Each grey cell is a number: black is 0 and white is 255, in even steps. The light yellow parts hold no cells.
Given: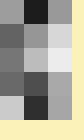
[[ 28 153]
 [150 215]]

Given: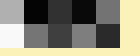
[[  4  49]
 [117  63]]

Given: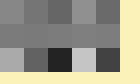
[[117 102]
 [122 124]]

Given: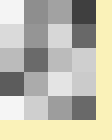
[[142 162]
 [149 215]]

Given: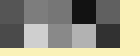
[[125 118]
 [207 137]]

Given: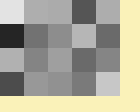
[[174 171]
 [114 141]]
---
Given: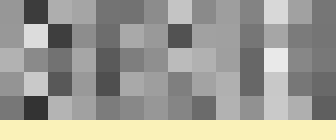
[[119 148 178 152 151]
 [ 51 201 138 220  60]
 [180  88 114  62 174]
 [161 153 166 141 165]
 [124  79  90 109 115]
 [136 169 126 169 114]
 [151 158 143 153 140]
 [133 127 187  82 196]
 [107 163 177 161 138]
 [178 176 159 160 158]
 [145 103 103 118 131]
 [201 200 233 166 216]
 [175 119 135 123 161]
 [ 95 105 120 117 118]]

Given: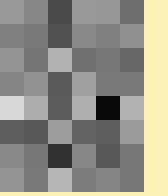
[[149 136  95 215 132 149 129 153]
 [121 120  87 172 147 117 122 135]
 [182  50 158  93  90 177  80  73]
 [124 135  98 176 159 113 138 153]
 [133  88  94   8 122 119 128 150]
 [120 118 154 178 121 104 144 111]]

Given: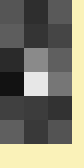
[[ 95  64  18  42  93  85]
 [ 57  60 231 138  52  46]
 [ 83  50 118  95  69  89]]

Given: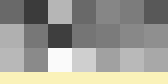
[[184 176 105]
 [138 119  59]
 [250  62 182]
 [207 117 105]
 [161 123 134]
 [185 136 124]
 [168 143  88]]

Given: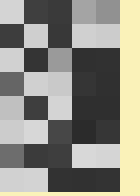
[[209 109 204 192 101 209  61 212]
 [211  59 215  62 208  52 207  63]
 [ 50  62  71 212 201 154  56  58]
 [ 49 216  43  47  53  48 208 164]
 [ 51 213  54  47  48  49 204 145]]

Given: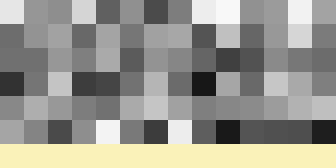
[[165 136  50 112 109 230]
 [132 174 117 112 147 150]
 [ 74 152 196 151 162 142]
 [142 125  61 127 104 213]
 [243 113  69 170 164  96]
 [121 170 114  91 118 144]
 [ 60 197 181 147 161  75]
 [237 161 107 134 167 125]
 [ 94 127  23 101  84 237]
 [ 25 135 166  64 192 248]
 [ 84 139 105  82 102 145]
 [ 80 156 198 138 152 155]
 [ 78 178 169 119 214 242]
 [ 30 191 127 108 123 163]]

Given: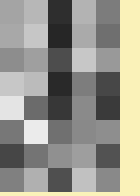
[[128  70 119 228 199 141 168 164]
 [176 116 235 107 187 159 198 183]
 [ 79 144 112  55  41  77  38  46]
 [193 158 137 138 125 199 170 179]
 [137  82 142  58  71 153 111 124]]
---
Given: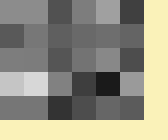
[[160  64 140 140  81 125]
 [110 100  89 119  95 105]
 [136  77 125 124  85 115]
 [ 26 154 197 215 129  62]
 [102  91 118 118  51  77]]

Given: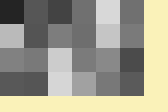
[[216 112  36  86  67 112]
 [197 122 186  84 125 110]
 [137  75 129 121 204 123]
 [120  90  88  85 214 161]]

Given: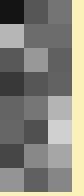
[[ 86 117  20]
 [108 108 182]
 [152  97  89]
 [ 86  98  57]
 [118 179 101]
 [ 80 207 102]
 [135 165  71]
 [ 96 133 147]]

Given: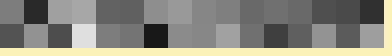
[[ 73  48 124  41 160 167  98  97 142 152 133 127 103 111 103  79]
 [ 91 158  83 145  77 222 125 116  23 139 135 162 113  63  95 148]]

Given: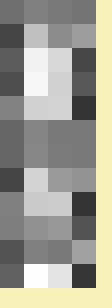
[[120 116 111 128]
 [138 156  68 192]
 [215  70  92 242]
 [208  87  78 246]
 [211  52 129 207]
 [121 122 101 132]
 [123 121 101 135]
 [154 146  68 210]
 [203  52 126 202]
 [150  81 125 145]
 [120 161  83 128]
 [227  55  97 254]]

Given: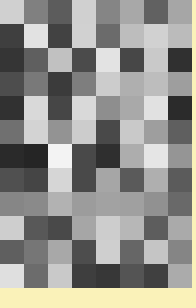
[[ 97 166 208 128  92 208 133 168]
 [209 187  63 226  66 209 107 189]
 [201  48  53  95 193  75 227  71]
 [189 158  77 121  59 126 204 175]
 [225  43  49 217  70 217 142 169]
 [158  95 112 211 147 204  73 201]
 [229 149  42  37 243  73  47 173]
 [175  91  80  69 214  73 166  90]
 [145 105 134 138 178 156 162 160]
 [ 93 170 206  88  73 166 205 183]
 [197 133  95 118 168  77 207 102]
 [ 64 171 223 108 201  62  55  84]]

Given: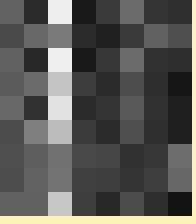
[[ 51  48  98  41 237  25  56 107]
 [ 96  79  74 103 123  41  32  56]
 [ 49  46  97  40 239  25  55 108]
 [ 46  22  91 107 196  60  42  78]
 [ 50  31 103  50 225  42  51  88]
 [ 48  31  75 126 188  59  41  79]
 [ 55 109  80  95 113  71  69  50]
 [ 62 102  78  98 115  65  62  51]
 [ 46  19  96  96 199  62  40  75]]

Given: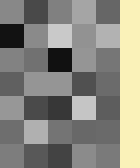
[[165 102 136  73 128]
 [146 178  18 138 201]
 [149 118 130 113  17]
 [ 80 107  96 149 149]
 [197  93 151  74  55]
 [104 106 110 176 116]
 [139 122 125  88  67]]
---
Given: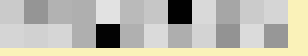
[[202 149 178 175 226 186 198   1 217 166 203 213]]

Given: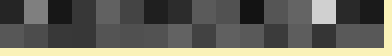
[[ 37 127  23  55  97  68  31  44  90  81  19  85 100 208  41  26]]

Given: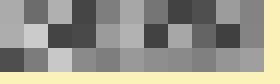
[[171 108 176  69 126 167 117  66  79 156 131]
 [ 78 124 200 138 126 153 142 138 128 149 159]]

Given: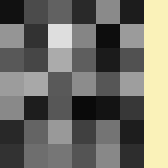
[[ 17  75  97  41 138  28]
 [ 88  70 171  94  27  81]
 [137  29  87  10  19  55]
 [ 50 110 118  84 136  45]]

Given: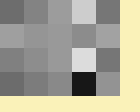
[[109 131 156 205 118]
 [128 141 153 220 118]]

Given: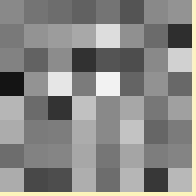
[[136 115 110  97 114  84 137 146]
 [129  98 142  49  85  78 136 209]
 [182 107  52 191 136 167 119 159]
 [110 130 133 167 117 163 124 131]]
